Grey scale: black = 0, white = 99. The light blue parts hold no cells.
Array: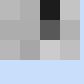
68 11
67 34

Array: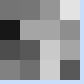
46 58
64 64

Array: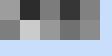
17 48
79 59

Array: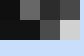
40 17
7 29

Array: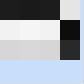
10 11
95 94

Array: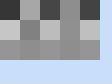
65 27
50 73

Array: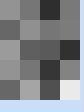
46 18
56 46

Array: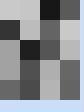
77 9
73 39
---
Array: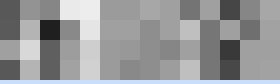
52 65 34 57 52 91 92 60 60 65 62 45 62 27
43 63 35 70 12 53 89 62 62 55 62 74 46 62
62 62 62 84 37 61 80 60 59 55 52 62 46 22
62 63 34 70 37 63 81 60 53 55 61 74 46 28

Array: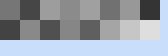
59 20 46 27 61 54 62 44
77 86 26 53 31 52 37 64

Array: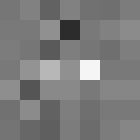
43 48 46 50 38 50 44
50 54 47 47 56 17 47
43 49 48 46 35 49 46
47 47 47 57 71 56 95
52 52 55 33 53 53 47
47 47 44 54 38 49 43
48 52 45 40 37 48 42

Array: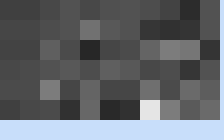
17 32 25 25 28 32 28 31 32 30 26
20 32 27 27 30 32 44 34 32 21 19
46 20 26 26 37 29 15 27 29 39 48
21 32 28 29 32 34 30 37 34 28 30
41 36 29 29 48 27 39 27 27 43 29
35 41 25 28 29 19 40 16 19 89 48

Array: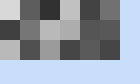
26 44 84 36 19 75
33 34 25 46 72 67
35 27 72 31 60 27

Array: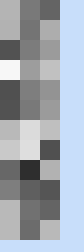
47 39 70
45 67 69
48 60 32
61 75 96
49 57 31
47 60 32
85 74 72
86 31 78
18 69 40
37 33 49
44 39 72
42 72 72

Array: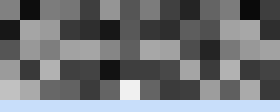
4 24 50 5 48 46 24 58 33 48 25 14 39 48
65 18 9 64 60 22 18 9 34 21 18 36 31 63
59 63 33 59 49 63 64 52 37 65 63 30 14 47
22 26 60 22 69 25 26 7 24 24 28 64 23 69
66 22 75 66 40 38 23 39 93 39 23 24 61 37

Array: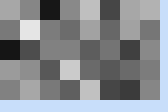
65 69 65 52 9 53 74 27
63 46 47 89 48 42 63 40
25 53 8 30 50 50 36 45
41 48 60 55 34 79 41 34
23 52 50 65 47 37 75 27

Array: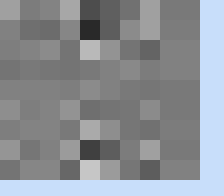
47 47 62 48 51 65 30 37 44 62
48 48 50 43 42 52 16 36 54 62
50 50 49 51 54 45 72 57 45 39
50 50 45 47 46 45 47 50 53 48
47 47 50 50 50 49 54 50 47 46
47 47 55 49 51 57 43 45 46 54
48 48 49 51 51 47 66 55 46 44
47 47 58 46 50 60 25 36 48 62
50 50 45 52 52 40 77 60 46 36
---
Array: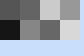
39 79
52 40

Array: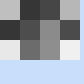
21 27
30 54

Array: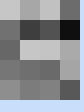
65 75
24 32

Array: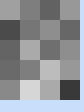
49 38
46 55

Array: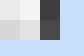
95 24
88 28

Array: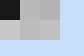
72 69
73 74
